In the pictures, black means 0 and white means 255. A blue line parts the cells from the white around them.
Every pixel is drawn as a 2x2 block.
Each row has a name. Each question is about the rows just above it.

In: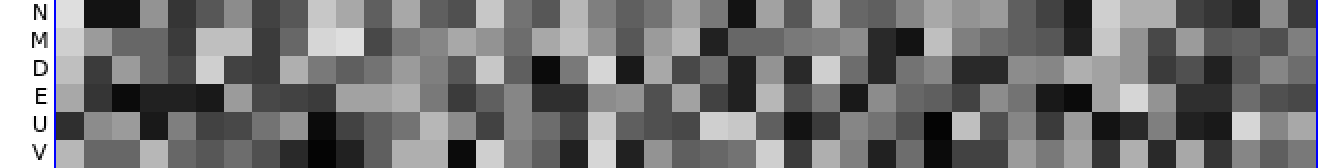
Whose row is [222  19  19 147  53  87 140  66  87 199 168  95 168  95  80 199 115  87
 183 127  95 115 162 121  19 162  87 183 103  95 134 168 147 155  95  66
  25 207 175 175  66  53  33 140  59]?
N
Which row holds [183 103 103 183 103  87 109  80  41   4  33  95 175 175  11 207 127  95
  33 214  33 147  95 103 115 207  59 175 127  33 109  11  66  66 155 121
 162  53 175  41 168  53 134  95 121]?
V
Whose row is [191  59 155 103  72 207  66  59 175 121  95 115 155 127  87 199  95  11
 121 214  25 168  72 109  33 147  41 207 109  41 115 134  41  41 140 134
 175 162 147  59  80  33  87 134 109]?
D
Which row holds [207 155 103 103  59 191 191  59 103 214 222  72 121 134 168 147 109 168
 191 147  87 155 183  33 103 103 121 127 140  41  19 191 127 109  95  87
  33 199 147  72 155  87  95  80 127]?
M

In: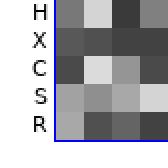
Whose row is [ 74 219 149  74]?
C
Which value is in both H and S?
[212]
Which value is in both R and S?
[168]
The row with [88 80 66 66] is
X
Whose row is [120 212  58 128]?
H
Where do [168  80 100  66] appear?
R

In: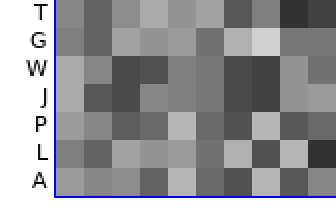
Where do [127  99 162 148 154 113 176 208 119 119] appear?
G
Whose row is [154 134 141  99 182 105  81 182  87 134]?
A

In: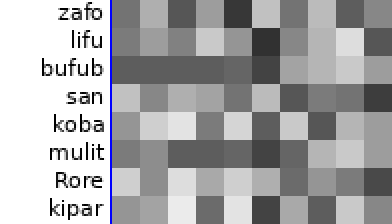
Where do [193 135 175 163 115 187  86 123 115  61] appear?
san
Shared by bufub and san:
[163]
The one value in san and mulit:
[123]
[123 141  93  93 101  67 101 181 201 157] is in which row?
mulit
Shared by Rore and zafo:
[175]
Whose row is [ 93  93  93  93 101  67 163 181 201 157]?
bufub
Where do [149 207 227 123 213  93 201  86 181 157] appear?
koba

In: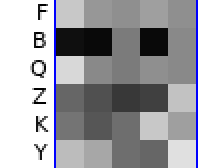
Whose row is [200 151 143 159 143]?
F
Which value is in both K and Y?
[110]
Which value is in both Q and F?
[143]
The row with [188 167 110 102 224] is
Y

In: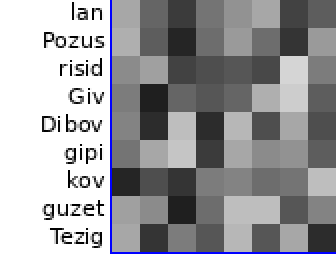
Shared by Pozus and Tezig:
[52]
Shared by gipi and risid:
[139]
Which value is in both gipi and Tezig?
[167]
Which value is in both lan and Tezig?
[167]
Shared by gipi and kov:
[116]
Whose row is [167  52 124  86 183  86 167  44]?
Tezig
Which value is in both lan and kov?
[116]

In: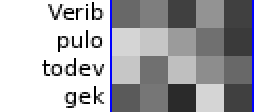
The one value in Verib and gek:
[64]
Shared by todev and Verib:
[104]
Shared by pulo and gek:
[213]
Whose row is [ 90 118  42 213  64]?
gek

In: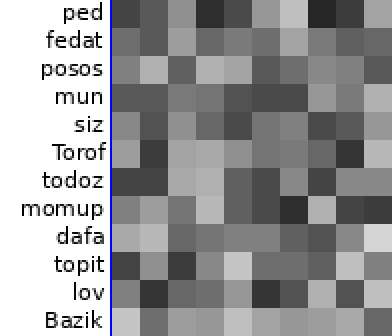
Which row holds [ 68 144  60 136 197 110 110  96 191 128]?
topit
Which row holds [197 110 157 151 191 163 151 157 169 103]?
Bazik
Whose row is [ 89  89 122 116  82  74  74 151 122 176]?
mun

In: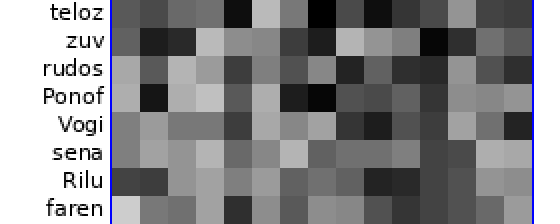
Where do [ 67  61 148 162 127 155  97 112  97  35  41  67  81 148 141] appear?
Rilu
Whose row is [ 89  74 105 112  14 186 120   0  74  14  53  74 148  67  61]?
teloz
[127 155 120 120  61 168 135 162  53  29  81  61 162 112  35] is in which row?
Vogi

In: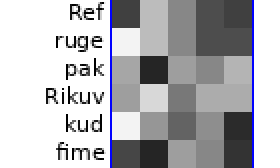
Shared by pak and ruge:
[135]
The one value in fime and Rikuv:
[158]

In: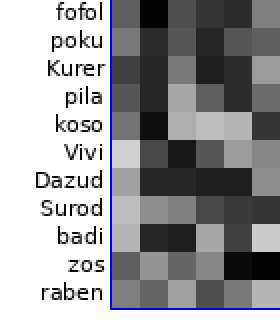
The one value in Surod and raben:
[127]
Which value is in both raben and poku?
[121]
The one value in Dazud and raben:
[161]
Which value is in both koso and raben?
[181]
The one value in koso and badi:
[181]
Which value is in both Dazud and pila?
[38]

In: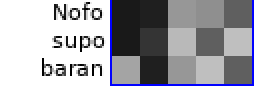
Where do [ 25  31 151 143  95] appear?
Nofo
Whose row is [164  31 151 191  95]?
baran
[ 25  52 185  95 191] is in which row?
supo

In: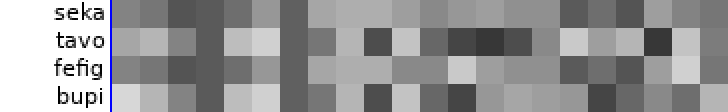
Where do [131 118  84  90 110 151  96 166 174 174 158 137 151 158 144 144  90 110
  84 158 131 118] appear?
seka
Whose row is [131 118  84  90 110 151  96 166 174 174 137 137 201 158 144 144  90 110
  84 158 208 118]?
fefig

